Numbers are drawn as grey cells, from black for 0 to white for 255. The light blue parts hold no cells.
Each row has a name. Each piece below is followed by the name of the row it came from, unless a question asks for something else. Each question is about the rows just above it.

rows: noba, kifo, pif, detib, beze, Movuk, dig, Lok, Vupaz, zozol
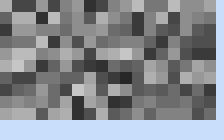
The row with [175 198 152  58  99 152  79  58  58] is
beze
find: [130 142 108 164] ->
Vupaz

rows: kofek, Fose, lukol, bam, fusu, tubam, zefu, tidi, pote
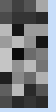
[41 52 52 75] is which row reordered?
Fose
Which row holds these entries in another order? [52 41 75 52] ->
Fose
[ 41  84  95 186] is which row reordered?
tidi

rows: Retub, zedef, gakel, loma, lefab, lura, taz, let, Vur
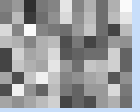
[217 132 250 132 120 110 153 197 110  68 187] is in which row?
gakel
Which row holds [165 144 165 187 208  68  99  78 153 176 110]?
Vur
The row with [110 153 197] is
gakel
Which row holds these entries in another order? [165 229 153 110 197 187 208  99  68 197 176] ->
lura
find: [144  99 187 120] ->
let
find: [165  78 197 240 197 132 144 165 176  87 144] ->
taz

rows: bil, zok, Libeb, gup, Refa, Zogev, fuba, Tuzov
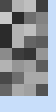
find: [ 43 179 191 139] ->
Libeb
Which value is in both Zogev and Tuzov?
[160]

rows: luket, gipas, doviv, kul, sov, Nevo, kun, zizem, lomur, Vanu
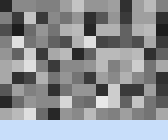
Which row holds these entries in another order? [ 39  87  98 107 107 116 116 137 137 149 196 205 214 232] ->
lomur
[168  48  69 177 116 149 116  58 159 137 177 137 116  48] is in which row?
kun
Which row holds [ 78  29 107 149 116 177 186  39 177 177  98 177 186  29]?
doviv
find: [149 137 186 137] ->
Vanu
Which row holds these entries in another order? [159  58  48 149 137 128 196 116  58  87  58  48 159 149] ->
gipas

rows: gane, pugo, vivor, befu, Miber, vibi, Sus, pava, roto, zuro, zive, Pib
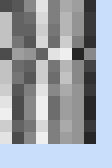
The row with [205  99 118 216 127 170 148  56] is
zive
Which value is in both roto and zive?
[148]
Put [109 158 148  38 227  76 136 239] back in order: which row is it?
roto

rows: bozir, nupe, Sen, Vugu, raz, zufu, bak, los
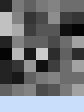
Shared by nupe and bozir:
[131]
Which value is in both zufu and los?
[162]
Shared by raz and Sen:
[4]
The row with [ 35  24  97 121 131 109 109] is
bak

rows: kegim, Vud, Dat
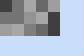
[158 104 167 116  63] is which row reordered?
kegim
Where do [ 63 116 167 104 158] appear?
kegim
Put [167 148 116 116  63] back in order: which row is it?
Vud
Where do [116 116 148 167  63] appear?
Vud
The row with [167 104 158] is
kegim
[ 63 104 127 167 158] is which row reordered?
Dat

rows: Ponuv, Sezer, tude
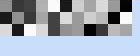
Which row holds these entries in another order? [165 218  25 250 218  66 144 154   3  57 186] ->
tude
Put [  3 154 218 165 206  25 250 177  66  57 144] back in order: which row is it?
Ponuv
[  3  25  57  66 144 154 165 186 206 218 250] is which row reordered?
Sezer
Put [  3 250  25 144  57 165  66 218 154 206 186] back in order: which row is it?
Sezer
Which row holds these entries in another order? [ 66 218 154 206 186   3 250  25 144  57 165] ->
Sezer
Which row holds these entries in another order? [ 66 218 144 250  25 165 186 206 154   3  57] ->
Sezer

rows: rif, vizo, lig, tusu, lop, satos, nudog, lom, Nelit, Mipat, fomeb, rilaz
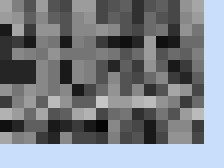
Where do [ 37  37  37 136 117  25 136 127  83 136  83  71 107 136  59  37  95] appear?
nudog
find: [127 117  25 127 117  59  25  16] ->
tusu
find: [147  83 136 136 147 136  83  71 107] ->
lig
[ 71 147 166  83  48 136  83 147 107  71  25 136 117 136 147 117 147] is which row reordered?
lom

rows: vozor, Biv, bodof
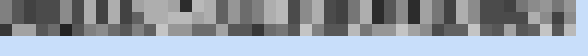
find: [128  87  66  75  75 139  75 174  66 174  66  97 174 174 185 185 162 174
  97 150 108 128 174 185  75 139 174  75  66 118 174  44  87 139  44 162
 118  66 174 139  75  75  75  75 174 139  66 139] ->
Biv
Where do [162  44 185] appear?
vozor
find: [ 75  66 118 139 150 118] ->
vozor

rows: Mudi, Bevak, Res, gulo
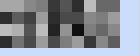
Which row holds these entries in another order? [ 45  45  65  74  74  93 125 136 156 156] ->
Bevak
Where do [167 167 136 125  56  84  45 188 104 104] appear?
Mudi
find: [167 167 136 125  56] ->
Mudi

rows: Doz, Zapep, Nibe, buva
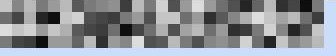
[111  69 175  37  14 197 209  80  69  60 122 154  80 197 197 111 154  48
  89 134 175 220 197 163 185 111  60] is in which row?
Zapep
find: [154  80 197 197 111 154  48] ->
Zapep
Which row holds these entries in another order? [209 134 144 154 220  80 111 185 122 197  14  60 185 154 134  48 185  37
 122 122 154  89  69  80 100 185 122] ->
Doz
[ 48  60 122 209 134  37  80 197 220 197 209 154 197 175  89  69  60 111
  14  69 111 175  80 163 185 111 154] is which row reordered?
Nibe
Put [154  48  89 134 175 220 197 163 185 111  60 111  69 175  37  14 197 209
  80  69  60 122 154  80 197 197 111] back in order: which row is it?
Zapep
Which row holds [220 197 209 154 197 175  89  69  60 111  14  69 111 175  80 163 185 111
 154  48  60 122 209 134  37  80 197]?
Nibe

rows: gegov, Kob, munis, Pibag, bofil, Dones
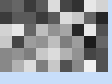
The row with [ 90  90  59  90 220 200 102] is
Kob
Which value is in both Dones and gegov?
[220]
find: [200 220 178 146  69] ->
bofil
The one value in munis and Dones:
[81]
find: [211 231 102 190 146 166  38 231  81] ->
munis
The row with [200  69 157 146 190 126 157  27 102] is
Pibag
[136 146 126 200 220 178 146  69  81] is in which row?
bofil

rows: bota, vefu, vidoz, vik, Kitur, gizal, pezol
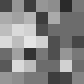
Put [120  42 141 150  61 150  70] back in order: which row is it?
bota
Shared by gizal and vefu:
[108]
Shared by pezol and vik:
[70]
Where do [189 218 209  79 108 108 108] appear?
vidoz
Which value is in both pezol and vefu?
[61]
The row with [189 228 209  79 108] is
vik
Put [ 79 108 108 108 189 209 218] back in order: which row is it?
vidoz

